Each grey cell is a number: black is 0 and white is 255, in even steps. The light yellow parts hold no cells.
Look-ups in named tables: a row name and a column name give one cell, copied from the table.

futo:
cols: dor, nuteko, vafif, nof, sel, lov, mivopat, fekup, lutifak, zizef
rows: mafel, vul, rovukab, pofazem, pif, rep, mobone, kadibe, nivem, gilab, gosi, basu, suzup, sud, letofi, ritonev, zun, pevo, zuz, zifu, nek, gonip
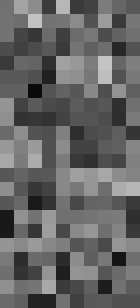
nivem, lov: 85
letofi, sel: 114
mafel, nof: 60
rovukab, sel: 63
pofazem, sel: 58
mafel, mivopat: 66
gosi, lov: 67
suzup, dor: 86
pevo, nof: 135
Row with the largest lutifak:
sud

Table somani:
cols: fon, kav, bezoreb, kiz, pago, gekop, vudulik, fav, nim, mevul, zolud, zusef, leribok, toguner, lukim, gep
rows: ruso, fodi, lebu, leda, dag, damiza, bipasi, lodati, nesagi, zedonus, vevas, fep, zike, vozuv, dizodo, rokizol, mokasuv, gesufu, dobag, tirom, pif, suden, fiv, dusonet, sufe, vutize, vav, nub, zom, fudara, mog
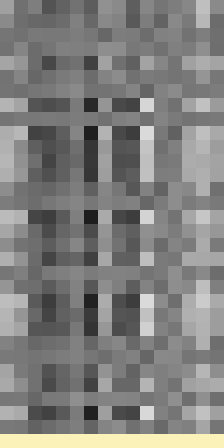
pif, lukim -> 190
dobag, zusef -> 122
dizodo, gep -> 121
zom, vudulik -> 125
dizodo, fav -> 131
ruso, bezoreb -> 126
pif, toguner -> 137
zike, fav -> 158
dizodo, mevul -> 129
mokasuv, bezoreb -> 106
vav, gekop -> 119
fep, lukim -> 170
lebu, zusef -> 129
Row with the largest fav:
zedonus

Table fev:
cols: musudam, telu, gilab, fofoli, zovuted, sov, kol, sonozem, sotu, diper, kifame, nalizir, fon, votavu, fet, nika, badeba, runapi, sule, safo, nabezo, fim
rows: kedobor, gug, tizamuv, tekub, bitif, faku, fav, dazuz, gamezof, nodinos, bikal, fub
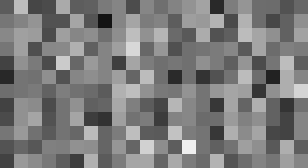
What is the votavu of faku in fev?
112
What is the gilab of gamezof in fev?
165
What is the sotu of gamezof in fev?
159
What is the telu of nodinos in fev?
153
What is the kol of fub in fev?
177
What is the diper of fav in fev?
190
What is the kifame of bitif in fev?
124
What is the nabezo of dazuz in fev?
52
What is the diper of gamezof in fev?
114
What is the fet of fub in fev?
107
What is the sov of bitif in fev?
103
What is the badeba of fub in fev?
84
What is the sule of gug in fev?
109

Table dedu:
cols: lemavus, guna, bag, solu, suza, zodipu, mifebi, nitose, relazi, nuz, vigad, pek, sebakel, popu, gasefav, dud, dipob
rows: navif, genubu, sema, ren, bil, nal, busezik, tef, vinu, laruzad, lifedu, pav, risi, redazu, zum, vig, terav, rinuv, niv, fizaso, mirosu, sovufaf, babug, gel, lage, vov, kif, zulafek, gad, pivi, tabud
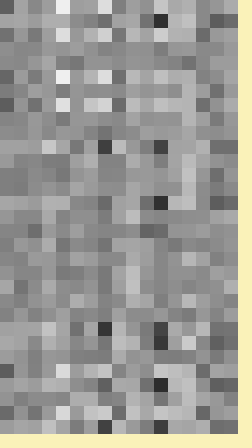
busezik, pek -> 153
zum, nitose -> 106
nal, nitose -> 221
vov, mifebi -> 126
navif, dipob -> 171
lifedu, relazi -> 187
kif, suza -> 218
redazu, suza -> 139
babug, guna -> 150
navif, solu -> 157
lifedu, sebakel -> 163
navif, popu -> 176
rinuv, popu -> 137

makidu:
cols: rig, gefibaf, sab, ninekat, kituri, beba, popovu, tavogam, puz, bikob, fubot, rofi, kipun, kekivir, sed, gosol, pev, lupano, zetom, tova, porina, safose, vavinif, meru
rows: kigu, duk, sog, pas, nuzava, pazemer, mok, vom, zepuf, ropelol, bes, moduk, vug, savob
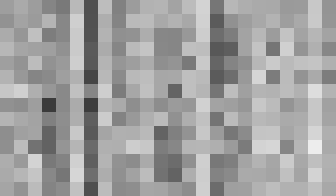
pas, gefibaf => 165
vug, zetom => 169
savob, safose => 177
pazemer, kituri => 159
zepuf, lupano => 162
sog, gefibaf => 150
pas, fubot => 196
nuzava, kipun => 148
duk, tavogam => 174
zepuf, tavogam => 204
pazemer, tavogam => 184
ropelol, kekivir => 147
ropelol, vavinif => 213
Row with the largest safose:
nuzava

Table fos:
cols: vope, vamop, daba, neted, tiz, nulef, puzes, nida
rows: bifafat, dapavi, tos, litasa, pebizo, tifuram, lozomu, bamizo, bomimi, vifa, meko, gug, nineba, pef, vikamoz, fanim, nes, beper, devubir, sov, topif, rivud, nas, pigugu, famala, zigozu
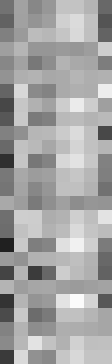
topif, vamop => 157
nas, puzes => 181
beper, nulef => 241
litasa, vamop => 181
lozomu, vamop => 216
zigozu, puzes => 196
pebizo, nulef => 169
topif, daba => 166
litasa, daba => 150
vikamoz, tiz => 160
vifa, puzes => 192
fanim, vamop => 206
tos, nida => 99
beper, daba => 126
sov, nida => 98
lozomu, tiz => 170
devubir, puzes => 178
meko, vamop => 193

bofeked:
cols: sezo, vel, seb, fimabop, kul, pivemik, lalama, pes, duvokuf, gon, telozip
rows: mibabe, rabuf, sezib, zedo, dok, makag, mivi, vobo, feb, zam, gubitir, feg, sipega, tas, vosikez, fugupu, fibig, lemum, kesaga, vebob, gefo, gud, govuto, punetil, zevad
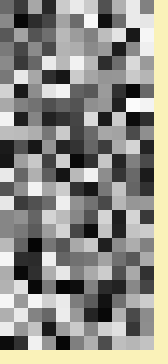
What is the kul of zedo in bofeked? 179
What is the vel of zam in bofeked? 187
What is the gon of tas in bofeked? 101
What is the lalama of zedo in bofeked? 138
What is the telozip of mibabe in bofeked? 129
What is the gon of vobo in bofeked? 251
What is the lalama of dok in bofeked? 183
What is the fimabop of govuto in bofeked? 103
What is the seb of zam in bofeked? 174
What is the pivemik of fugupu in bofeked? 135
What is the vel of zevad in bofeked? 49
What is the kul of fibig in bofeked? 211
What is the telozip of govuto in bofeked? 140
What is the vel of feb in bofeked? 30
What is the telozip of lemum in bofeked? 129
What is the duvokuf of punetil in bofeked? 224
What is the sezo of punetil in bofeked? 235
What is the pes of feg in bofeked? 198
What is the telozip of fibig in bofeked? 203
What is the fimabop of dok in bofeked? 234

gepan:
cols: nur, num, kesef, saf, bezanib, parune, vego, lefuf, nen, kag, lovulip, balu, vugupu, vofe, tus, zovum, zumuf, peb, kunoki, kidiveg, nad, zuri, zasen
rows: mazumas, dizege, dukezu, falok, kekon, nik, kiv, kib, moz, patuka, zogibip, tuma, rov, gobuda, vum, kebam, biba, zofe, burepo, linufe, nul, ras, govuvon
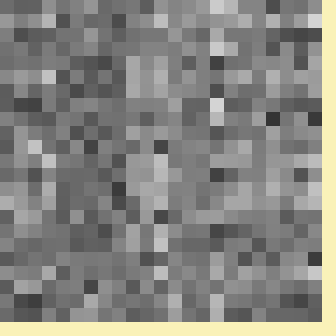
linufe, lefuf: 119
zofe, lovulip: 122
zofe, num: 110
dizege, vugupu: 136
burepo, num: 104
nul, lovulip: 139
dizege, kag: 130
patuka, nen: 109
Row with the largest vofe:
dizege

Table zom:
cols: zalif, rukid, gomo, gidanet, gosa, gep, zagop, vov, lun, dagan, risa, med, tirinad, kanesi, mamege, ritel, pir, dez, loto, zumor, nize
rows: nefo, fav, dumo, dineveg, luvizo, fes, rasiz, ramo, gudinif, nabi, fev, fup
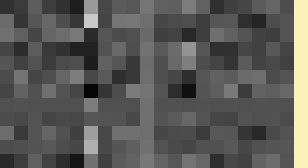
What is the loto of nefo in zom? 91
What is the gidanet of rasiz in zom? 112
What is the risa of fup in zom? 120
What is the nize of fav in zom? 84
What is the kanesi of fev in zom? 70
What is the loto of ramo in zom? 81
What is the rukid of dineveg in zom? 44
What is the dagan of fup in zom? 98
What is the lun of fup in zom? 91
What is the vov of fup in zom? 64
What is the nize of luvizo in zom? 65
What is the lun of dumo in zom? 76
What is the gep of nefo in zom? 30
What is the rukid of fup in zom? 61
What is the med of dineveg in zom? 89
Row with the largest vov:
luvizo

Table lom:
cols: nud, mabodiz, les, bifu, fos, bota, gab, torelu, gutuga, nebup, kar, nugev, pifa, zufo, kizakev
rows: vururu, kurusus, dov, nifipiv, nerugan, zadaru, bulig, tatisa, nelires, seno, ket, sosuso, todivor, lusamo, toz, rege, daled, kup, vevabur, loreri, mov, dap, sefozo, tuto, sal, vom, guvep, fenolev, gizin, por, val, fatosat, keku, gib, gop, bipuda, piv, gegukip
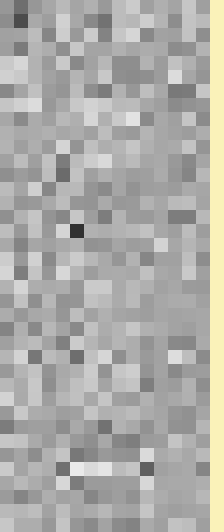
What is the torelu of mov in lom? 202
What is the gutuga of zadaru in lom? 143
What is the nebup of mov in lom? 184
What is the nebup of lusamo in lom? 147
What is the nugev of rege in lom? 164
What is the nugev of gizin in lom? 162
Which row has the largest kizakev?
bulig

